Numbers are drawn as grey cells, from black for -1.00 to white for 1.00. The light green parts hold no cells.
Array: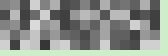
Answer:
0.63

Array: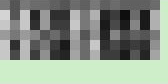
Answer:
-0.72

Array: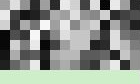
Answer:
-0.67

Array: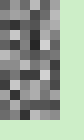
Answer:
0.19

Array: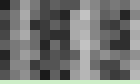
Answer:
-0.44
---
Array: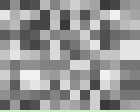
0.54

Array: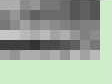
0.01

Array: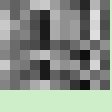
-0.41

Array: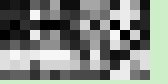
-0.72

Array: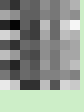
0.93

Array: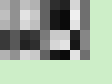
-0.13

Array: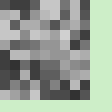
-0.08

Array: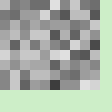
0.57
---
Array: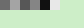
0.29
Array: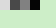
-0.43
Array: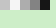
0.92
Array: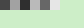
0.27
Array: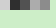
-0.63
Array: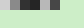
0.08
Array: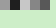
-0.76
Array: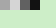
0.67
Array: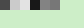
0.59
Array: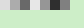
0.35
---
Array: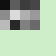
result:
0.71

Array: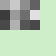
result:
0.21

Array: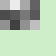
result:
-0.31

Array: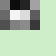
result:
0.91

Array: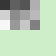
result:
0.10

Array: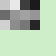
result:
0.18

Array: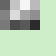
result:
0.72

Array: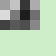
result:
-0.04
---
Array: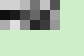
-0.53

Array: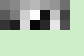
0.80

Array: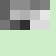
0.72

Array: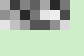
0.13

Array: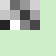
0.03

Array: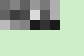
-0.61

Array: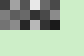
-0.61
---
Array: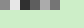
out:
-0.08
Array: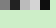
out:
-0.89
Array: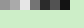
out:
-0.85
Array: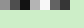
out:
-0.58
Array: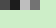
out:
-0.10
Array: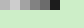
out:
-0.78
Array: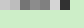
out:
-0.61
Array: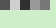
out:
-0.06
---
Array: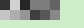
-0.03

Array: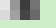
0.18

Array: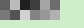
-0.51

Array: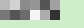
0.17

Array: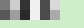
0.88

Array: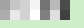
-0.10
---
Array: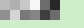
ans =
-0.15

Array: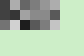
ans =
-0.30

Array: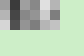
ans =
-0.01

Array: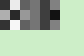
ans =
-0.86

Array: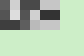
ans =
-0.60

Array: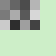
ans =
0.69

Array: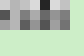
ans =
-0.01
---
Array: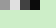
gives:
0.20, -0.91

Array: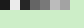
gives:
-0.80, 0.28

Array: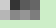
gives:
0.61, -0.02

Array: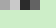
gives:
0.31, -0.22

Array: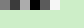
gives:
-0.03, 0.93

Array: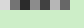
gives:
0.70, -0.19

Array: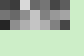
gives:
-0.45, -0.45

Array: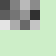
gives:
-0.44, 0.54

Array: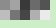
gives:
0.10, 0.84
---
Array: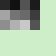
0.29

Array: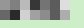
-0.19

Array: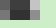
-0.07

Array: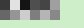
-0.19

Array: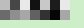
-0.16

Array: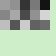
0.05

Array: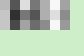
0.55
